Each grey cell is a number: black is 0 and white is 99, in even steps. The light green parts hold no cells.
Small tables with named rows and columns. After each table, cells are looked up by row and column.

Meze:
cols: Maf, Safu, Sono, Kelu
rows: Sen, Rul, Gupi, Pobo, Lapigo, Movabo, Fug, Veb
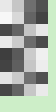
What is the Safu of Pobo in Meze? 79
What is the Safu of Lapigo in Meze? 35
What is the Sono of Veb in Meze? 77
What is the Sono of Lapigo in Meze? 79
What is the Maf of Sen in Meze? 90
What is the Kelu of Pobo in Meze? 29
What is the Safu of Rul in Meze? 84
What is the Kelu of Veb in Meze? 91
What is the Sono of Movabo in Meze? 77
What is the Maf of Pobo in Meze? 91
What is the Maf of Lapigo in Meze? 24
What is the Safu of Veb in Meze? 39
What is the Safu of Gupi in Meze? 39
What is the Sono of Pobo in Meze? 42
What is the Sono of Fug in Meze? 44
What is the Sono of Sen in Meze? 43
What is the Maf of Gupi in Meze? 28
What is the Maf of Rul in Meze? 96
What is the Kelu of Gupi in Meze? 90
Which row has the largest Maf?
Rul

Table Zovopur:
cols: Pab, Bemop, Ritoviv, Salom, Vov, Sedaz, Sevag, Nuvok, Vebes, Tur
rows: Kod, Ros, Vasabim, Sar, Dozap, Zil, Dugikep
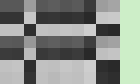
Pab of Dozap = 23
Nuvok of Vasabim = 80
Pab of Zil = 75
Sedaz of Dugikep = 75
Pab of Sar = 35
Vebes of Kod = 61
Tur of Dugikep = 18
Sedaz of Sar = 34
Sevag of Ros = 20
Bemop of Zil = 76
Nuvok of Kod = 23
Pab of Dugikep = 73

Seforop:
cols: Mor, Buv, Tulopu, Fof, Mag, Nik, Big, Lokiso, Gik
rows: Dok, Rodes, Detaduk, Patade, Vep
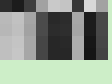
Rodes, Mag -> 16
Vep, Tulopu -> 65
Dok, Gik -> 63
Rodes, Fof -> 29
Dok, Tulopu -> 24
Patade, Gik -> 27

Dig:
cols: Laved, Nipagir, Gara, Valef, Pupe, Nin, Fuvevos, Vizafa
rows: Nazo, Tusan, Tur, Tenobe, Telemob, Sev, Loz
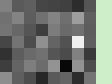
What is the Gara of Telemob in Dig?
41
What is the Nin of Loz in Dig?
39
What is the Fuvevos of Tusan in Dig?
61
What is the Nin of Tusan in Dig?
43
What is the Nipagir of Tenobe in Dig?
45
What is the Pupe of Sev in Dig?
57
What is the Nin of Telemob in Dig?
29
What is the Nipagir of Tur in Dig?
40
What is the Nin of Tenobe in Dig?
32
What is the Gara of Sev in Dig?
49
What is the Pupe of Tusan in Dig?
51
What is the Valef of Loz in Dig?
15
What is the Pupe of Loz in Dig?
35
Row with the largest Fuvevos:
Tenobe

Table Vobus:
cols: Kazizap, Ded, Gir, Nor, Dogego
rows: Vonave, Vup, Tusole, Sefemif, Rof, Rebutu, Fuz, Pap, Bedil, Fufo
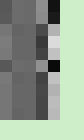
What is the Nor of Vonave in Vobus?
55
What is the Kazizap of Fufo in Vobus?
46
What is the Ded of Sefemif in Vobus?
40
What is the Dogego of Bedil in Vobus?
73
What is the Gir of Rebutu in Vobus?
41
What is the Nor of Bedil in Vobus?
27
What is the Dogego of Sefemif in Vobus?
85
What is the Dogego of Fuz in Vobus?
75
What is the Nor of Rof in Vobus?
26
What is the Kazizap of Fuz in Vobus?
47
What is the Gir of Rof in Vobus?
40
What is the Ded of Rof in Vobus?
40
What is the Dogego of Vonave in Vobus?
7
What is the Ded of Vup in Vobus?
42
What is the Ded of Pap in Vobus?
40
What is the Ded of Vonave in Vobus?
42
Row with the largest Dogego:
Sefemif

